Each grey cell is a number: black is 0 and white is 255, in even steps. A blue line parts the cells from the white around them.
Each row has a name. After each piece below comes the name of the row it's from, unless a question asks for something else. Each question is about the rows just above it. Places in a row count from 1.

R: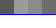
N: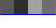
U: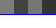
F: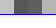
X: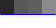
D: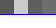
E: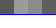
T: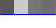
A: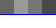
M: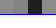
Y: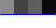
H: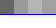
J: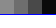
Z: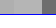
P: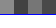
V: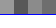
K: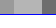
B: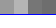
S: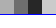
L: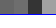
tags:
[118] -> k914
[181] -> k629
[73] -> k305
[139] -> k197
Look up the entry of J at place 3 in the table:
k305
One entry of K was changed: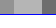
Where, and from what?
1, [154]
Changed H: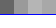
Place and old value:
4, [161]
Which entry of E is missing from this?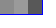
[95]
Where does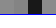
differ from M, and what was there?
3, [31]
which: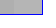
Z

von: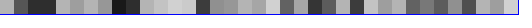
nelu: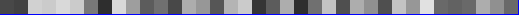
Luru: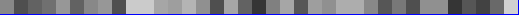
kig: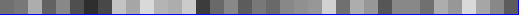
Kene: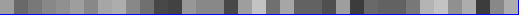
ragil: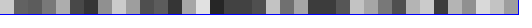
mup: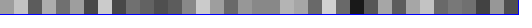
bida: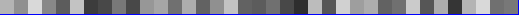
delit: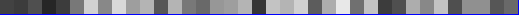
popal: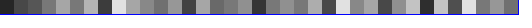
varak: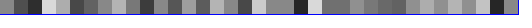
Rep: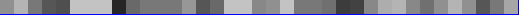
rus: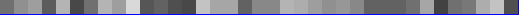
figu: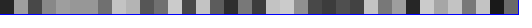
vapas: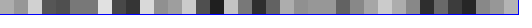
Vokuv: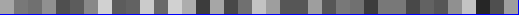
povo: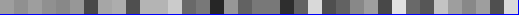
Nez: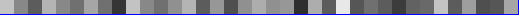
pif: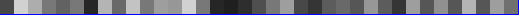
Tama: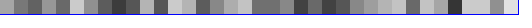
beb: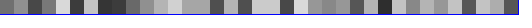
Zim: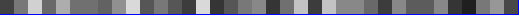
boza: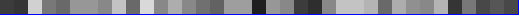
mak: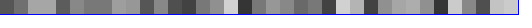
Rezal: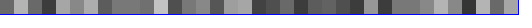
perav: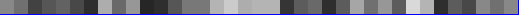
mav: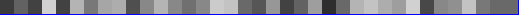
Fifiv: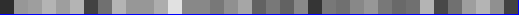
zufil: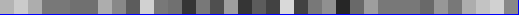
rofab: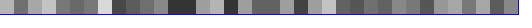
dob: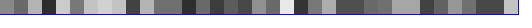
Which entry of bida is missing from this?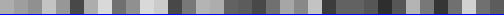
[188]
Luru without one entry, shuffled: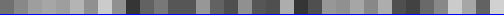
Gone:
[128]
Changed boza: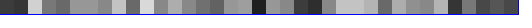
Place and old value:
17, [158]
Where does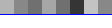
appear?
Nez
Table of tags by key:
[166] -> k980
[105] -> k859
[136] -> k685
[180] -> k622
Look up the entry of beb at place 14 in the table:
k980
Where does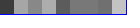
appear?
Rezal

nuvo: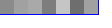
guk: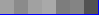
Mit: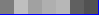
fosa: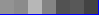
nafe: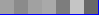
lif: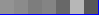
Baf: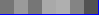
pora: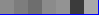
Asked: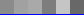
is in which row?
nafe
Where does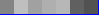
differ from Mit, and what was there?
1, [125]
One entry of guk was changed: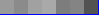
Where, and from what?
1, [161]
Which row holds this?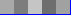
nuvo
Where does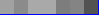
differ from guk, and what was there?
3, [161]

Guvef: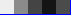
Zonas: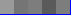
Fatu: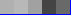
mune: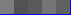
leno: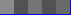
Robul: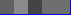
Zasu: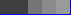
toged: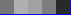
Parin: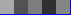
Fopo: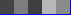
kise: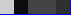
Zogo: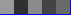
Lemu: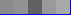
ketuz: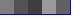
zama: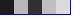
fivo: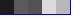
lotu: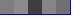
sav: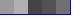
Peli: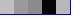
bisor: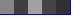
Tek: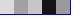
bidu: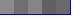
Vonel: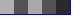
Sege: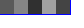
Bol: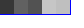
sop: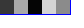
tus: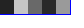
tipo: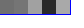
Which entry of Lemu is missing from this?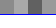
[147]
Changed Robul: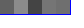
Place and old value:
4, [111]
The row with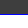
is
Zasu
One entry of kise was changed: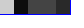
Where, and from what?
5, [48]
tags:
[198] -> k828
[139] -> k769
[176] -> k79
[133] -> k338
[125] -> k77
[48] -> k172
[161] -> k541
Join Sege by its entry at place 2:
k338
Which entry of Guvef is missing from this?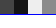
[75]

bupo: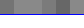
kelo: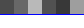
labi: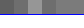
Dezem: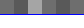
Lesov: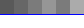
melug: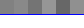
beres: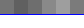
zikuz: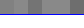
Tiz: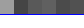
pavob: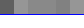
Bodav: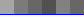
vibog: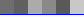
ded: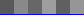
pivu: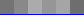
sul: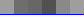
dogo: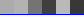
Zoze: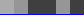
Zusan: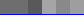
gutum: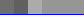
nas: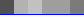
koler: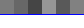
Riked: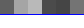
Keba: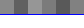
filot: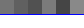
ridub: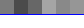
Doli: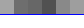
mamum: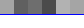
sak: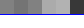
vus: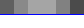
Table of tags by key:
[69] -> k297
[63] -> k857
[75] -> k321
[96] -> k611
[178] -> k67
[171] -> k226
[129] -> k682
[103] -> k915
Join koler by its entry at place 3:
k297
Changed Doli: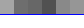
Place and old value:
6, [158]
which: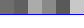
vibog
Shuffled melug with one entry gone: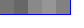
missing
[144]
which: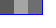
Dezem
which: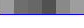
sul

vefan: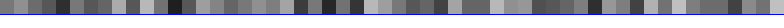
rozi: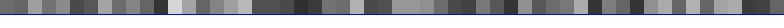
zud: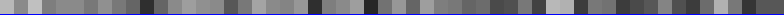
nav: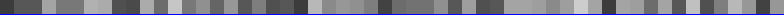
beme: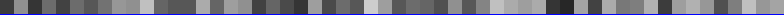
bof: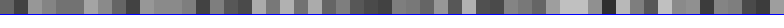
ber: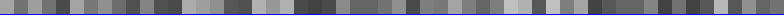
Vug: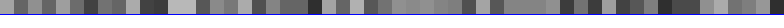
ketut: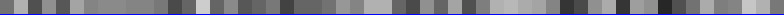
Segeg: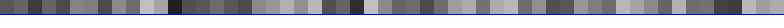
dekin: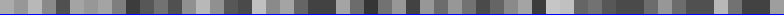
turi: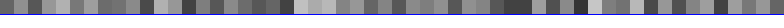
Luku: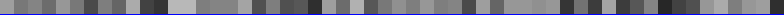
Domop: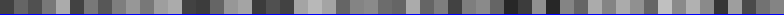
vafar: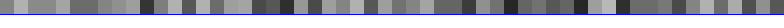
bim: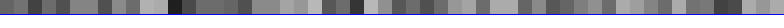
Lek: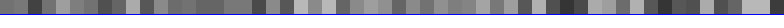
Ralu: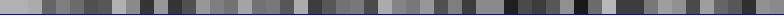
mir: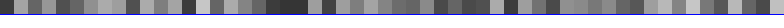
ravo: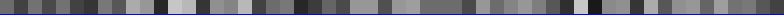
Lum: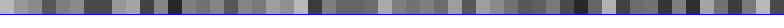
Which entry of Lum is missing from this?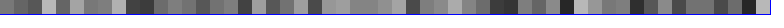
[94]
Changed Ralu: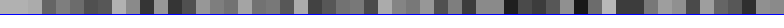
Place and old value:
23, [60]
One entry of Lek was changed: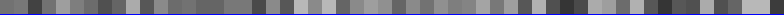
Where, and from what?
7, [114]
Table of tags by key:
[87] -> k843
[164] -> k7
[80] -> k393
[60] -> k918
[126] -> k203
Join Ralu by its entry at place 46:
k918

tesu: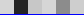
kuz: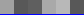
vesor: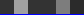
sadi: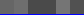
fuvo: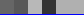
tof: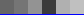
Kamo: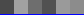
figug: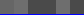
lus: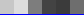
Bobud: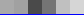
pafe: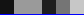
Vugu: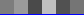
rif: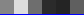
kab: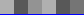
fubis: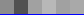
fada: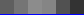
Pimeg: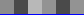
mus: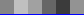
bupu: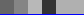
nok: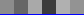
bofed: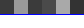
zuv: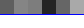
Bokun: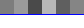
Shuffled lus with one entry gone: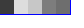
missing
[67]
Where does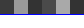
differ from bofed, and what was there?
3, [59]
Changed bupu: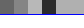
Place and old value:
4, [51]

